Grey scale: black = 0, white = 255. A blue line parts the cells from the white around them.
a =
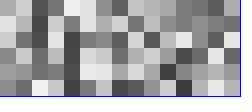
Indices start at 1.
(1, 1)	173
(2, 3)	70
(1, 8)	96
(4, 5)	70
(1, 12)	124
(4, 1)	136
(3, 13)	141
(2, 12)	124
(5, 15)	153
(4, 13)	107
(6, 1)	141
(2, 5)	123
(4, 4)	188
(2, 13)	143
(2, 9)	117
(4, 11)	156
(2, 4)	204
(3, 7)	137
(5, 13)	163
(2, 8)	209
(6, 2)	108
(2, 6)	225
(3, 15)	230
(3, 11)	188
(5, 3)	113
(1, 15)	172
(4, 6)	218

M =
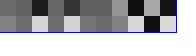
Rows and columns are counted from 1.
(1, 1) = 107
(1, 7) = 96
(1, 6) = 96
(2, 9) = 215
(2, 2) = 108
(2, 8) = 130

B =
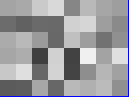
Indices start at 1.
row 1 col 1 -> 164
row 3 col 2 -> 185
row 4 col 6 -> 240
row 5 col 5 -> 68
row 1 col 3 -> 202
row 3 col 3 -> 155
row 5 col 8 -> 161
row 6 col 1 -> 91
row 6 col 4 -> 103
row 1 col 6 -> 185
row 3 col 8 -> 144
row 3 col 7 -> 114
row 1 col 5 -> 134
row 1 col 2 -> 169
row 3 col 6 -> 158

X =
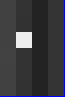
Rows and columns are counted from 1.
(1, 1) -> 65
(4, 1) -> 66
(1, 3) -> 35
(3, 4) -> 52
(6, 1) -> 65
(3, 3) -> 35
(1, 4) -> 52
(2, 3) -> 35

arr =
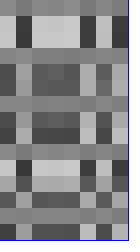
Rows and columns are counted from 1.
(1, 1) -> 138
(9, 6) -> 189
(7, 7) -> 134
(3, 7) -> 190
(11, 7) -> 190
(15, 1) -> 64
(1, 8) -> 124
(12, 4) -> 170
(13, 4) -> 90
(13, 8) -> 166
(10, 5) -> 137
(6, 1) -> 79
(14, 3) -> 133
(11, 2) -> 56
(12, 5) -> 174
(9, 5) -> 70
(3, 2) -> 57
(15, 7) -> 76
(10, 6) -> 125
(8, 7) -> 83
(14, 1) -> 131
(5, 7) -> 92
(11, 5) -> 201
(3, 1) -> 198
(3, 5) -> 202
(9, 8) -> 189
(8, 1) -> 76
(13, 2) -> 160
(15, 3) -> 81
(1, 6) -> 121
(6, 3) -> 91
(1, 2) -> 121
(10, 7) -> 133
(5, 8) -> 168
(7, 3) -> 128
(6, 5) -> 88
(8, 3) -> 89
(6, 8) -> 173

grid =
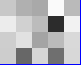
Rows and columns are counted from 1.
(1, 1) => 200
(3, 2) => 225
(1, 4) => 250
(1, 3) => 169
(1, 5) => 186
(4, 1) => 205
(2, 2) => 209

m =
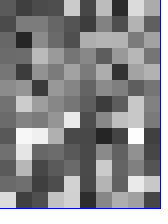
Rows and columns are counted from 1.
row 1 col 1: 90
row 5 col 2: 60
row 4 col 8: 153
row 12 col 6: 73
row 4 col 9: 183
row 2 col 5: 84
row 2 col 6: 61
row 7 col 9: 200
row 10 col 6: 73
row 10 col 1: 112
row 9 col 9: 253
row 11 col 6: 74
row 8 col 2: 131
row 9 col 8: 68
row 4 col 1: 107
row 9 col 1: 88
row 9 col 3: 240
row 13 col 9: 160
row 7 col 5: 118
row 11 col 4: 90
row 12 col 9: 234
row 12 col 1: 106
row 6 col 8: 127
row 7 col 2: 204
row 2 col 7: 130
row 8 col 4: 149
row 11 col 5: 106
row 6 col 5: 133
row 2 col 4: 102
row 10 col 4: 108
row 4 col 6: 136
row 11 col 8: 100
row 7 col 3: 158
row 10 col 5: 89
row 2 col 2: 124

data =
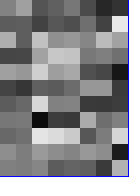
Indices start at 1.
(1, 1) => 130
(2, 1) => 92
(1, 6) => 75
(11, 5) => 100
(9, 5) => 202
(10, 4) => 141
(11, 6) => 96
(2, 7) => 66
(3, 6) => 134
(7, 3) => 215
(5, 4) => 158
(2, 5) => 78
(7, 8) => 61
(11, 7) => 58
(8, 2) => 121
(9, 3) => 228
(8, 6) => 171
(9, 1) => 104
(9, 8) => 213
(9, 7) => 124
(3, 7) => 187
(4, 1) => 70
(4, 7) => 127
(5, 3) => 207
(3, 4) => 144

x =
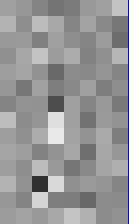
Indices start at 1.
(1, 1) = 160
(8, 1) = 190
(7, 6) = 134
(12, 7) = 149
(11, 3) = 187
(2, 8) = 120
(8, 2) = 141
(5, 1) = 157
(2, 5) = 134
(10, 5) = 166
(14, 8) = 145
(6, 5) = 137
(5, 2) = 165
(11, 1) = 157
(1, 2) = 151
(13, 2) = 132
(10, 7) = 167
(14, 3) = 153
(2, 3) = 188
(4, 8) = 183
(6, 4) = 126
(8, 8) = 148
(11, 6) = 136
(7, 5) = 160
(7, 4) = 77
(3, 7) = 156
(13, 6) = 103
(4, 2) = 166
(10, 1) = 164
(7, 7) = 153
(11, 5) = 118
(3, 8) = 109
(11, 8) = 175
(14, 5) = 196
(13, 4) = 127
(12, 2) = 145
